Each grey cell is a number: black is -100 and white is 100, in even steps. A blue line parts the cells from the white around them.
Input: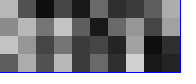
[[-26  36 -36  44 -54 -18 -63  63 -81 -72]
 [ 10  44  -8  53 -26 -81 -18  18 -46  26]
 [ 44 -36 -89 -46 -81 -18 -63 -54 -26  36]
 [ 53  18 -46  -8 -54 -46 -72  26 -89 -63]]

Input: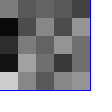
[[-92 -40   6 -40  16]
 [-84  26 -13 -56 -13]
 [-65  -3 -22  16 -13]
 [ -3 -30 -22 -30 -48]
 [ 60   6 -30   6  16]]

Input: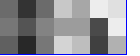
[[-25 -69  -7  66  49 -50  39]
 [-16 -60 -16  57  31  86  76]
 [ -7 -34   3  22  22 -42  86]]

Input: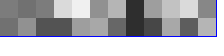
[[-11  14 -35 -35  24  32 -19 -64 -44  32 -27  42]
 [ -3 -11  -3  71  88  14  42 -64  24  52  71   6]]

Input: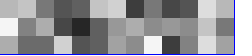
[[ 36 -16 -16  64 -34 -25  27  10  92 -52   2  73  27]
 [ 44  54  -6 -34 -25  54  64 -52  -6 -44 -34  73  44]
 [ 92   2  36 -44 -70 -25  19  36  10  19  10  54  -6]]

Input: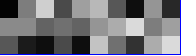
[[-98  -2  62 -42  25  44 -32 -89  17 -69]
 [-32 -79 -89 -42 -89  53 -12 -61  35  71]
 [  8   8 -22 -12 -22  17  35  71  -2  25]]
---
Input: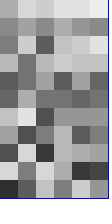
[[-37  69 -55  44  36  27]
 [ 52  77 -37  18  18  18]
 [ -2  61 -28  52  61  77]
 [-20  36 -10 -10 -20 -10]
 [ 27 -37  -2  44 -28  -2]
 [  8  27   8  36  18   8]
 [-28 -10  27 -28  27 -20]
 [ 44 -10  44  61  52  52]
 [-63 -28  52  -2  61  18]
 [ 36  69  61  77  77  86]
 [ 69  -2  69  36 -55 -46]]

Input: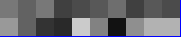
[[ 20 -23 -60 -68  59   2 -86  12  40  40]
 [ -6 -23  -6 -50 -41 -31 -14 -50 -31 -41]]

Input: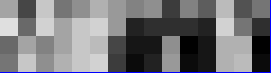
[[-18  29   2  29  56  47 -45 -83 -83  12 -99 -83  39  39 -99]
 [ -8  56  12  39  56  65 -53 -91 -73  20 -91 -83  39  47 -91]
 [ 29 -45  56  -8  12  39  20   2  12 -53   2 -27  47 -36  -8]
 [ 75 -18  65  29  56  65  20 -73 -63 -63 -63 -73  65  -8 -63]]

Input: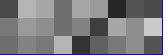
[[-14   3  -6  41 -61 -24  -6  11 -34]
 [ -6  21  11 -14   3 -51  31  11  59]
 [-43  41  31 -14  31  21 -70 -34 -43]]

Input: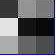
[[ 78 -85 -94]
 [ 35 -21 -40]
 [-58  16  -4]]

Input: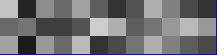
[[-18  -9 -51 -51 -35  61  37 -26  -9  19  45  19]
 [ 53 -71  10 -18  27 -26 -61 -35  37   0 -43 -61]
 [ 27 -79  19 -18  45 -61 -43  -9  37   0 -26 -43]]

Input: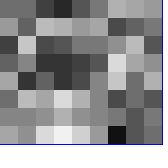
[[-23   4 -59 -59 -50 -33  71  30  13]
 [-14 -14 -50 -69 -33  -6  39  30  21]
 [-50  55 -42 -33  -6  -6  13  47 -33]
 [ 30 -59 -23 -59 -42   4  55 -14  39]
 [  4   4  13  39  13   4  -6 -33  -6]
 [-14  47  30  71  39   4 -42 -14 -33]
 [ 21 -23  47  39  21  30 -42 -23  -6]
 [ 30  13  71  89  63  21 -87 -33 -14]]
